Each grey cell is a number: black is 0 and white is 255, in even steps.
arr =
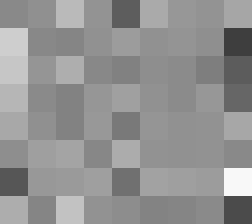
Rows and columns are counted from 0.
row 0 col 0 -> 137
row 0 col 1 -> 144
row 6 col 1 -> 152
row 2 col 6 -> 139
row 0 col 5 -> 170
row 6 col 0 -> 86
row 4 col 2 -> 130
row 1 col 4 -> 156
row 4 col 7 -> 146
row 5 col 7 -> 146
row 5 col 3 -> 135
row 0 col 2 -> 186
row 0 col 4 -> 93
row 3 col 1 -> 138
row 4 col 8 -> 167
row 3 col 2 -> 130
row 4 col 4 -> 121
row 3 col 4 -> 160
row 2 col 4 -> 129
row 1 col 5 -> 145
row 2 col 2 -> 174
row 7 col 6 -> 133

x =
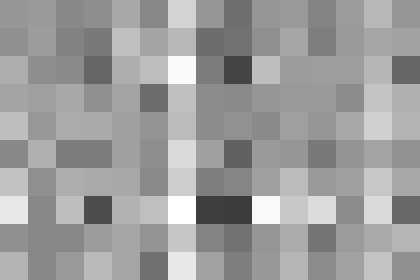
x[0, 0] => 150
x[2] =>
[173, 142, 138, 102, 174, 189, 250, 124, 69, 190, 156, 157, 157, 182, 103]
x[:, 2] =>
[136, 130, 138, 168, 171, 124, 173, 189, 135, 153]
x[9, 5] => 112
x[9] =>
[179, 136, 153, 186, 165, 112, 232, 162, 126, 152, 182, 139, 162, 195, 143]
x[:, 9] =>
[150, 143, 190, 149, 138, 154, 160, 249, 149, 152]
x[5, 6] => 218
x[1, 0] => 144
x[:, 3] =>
[142, 121, 102, 144, 170, 124, 169, 77, 155, 186]
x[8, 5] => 147
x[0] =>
[150, 154, 136, 142, 167, 135, 211, 150, 111, 150, 153, 131, 155, 183, 150]
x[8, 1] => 135
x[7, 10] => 199
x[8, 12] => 155
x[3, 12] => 140
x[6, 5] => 137
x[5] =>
[136, 175, 124, 124, 160, 142, 218, 160, 97, 154, 150, 121, 148, 163, 145]
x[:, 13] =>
[183, 166, 182, 196, 208, 163, 199, 218, 169, 195]
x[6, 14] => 168
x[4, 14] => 179
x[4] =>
[190, 151, 171, 170, 159, 147, 187, 140, 145, 138, 159, 149, 168, 208, 179]
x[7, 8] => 60
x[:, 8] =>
[111, 114, 69, 137, 145, 97, 133, 60, 114, 126]
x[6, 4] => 168
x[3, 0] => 164
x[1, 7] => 109
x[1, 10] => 166
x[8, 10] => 171

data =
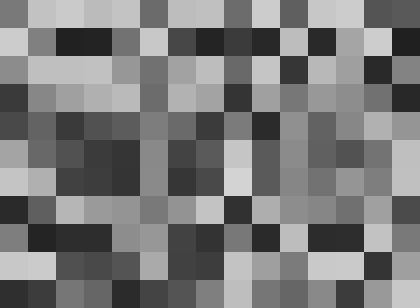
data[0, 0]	121
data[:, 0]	[121, 204, 140, 58, 73, 164, 196, 42, 126, 200, 47]
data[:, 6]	[189, 71, 162, 178, 106, 67, 54, 147, 66, 65, 84]
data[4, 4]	92
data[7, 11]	134
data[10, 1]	60
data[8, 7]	51
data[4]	[73, 99, 58, 81, 92, 125, 106, 59, 123, 43, 144, 98, 135, 177, 149]
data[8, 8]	120
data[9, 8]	195
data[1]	[204, 128, 33, 35, 114, 200, 71, 36, 59, 40, 189, 41, 165, 205, 32]
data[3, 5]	108
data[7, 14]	75
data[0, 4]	195
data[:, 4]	[195, 114, 151, 186, 92, 53, 52, 148, 141, 84, 43]
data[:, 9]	[204, 40, 197, 160, 43, 90, 90, 174, 42, 159, 118]
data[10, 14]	200
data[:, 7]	[192, 36, 189, 163, 59, 90, 73, 195, 51, 61, 127]
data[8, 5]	151
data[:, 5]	[107, 200, 113, 108, 125, 137, 138, 121, 151, 170, 68]
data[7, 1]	95
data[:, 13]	[84, 205, 41, 113, 177, 115, 126, 160, 194, 52, 153]
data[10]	[47, 60, 118, 102, 43, 68, 84, 127, 190, 118, 102, 137, 60, 153, 200]
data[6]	[196, 176, 65, 61, 52, 138, 54, 73, 211, 90, 134, 114, 149, 126, 192]

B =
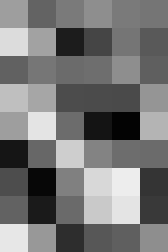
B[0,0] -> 158
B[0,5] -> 117
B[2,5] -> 95
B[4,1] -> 228
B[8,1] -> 152
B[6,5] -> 52
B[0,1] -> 99
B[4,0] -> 158
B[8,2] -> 45
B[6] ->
[77, 7, 128, 216, 237, 52]
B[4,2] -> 108
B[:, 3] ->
[142, 69, 110, 75, 20, 131, 216, 201, 87]
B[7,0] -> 98
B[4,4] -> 3
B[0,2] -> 122
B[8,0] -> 231
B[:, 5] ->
[117, 89, 95, 149, 180, 107, 52, 57, 142]
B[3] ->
[191, 166, 76, 75, 74, 149]

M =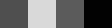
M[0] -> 79
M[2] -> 91
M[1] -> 217

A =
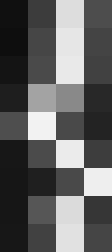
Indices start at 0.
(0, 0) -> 16
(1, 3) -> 68
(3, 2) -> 137
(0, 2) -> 221
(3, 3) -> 40
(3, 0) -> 30
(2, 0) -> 20
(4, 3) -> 35
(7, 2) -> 219
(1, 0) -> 14
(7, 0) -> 22

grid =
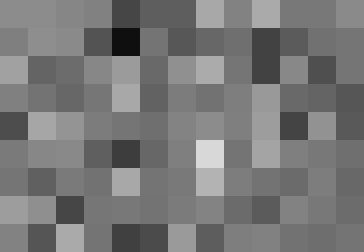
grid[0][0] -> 140
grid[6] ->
[117, 96, 122, 114, 168, 116, 121, 179, 125, 115, 107, 125, 104]
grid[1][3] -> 83
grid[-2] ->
[157, 143, 70, 118, 120, 115, 123, 131, 107, 91, 130, 120, 108]
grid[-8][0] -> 127
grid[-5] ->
[77, 166, 148, 124, 117, 111, 131, 140, 127, 157, 68, 146, 89]
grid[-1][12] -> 116
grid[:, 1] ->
[140, 142, 100, 115, 166, 135, 96, 143, 85]
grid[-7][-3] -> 136
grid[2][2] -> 108
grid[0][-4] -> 170
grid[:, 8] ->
[130, 111, 117, 126, 127, 116, 125, 107, 126]
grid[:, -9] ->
[70, 15, 155, 168, 117, 61, 168, 120, 64]
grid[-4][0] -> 122
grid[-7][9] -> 66
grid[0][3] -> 129
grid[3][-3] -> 105
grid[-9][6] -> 94
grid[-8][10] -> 91
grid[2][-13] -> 161
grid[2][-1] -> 117
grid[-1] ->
[130, 85, 170, 116, 64, 75, 154, 93, 126, 129, 114, 110, 116]
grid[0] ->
[140, 140, 134, 129, 70, 94, 94, 168, 130, 170, 120, 120, 138]
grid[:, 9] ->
[170, 66, 66, 153, 157, 164, 115, 91, 129]

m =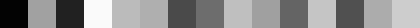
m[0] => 3
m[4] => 187
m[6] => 74
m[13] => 172
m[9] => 160

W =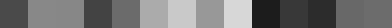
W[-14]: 74
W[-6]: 215
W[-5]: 28
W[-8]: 201

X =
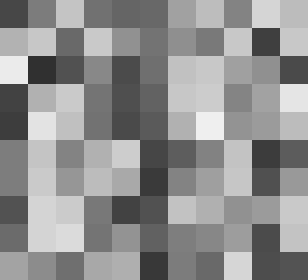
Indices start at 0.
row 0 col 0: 71
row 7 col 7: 176
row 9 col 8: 214
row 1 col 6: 143
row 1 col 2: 105
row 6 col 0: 125
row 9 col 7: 105
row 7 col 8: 145
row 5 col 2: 131
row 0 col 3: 113
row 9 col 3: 168
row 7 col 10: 201
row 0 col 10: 188
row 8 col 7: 135
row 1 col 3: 201
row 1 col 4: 145
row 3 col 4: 79
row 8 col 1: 212
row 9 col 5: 56
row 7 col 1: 212
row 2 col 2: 81
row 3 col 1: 177
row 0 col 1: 124
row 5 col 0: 125
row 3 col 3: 116
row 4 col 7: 239
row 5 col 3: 177
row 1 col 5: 115
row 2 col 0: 235
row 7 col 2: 203
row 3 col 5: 98
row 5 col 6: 93
